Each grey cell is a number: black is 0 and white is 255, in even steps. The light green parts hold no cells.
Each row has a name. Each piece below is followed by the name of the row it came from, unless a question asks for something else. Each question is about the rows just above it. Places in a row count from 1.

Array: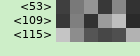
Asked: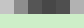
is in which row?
<115>
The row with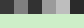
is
<109>
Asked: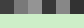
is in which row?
<53>

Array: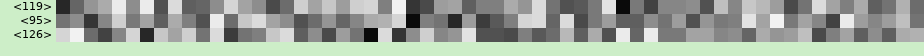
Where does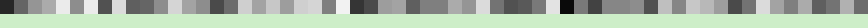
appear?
<119>
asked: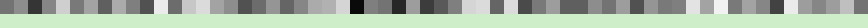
<95>

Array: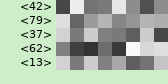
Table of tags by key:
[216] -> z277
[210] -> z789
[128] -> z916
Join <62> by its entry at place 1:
z916
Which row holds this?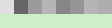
<79>
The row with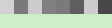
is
<37>
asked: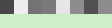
<42>
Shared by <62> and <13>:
[128]

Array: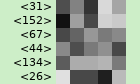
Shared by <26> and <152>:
[72]
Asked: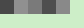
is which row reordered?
<44>
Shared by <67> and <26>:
[72]

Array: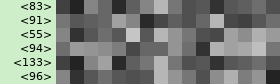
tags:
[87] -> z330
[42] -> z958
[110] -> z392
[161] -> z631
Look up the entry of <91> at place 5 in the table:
z631
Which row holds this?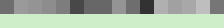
<94>
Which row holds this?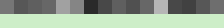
<91>
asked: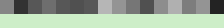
<96>

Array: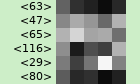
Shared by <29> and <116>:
[63]
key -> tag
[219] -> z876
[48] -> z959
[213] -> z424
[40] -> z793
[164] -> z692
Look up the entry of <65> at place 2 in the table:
z424
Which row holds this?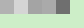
<65>
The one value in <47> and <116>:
[178]
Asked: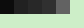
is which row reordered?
<63>

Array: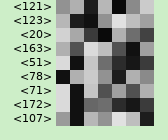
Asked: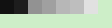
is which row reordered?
<123>
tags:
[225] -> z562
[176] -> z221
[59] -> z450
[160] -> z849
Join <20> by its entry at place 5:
z221
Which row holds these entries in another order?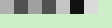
<71>
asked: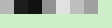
<123>
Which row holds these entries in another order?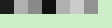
<78>
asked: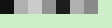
<78>

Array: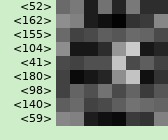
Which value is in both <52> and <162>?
[29]
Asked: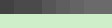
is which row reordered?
<155>
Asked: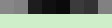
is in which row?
<59>
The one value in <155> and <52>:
[106]

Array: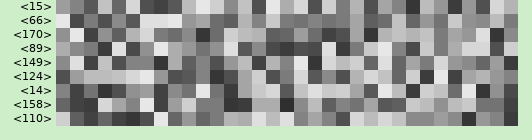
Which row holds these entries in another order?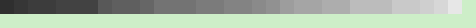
<158>
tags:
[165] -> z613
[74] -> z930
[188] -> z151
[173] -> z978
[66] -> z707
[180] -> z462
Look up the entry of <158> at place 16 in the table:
z978
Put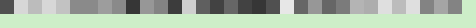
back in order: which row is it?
<110>
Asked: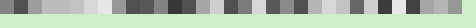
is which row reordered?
<124>

